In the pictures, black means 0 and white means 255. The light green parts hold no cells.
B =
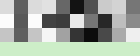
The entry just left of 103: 225
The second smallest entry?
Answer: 19
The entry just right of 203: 211
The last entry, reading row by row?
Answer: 239
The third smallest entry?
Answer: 39
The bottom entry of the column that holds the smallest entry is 12
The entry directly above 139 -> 118
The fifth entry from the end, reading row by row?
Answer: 52
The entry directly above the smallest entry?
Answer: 118
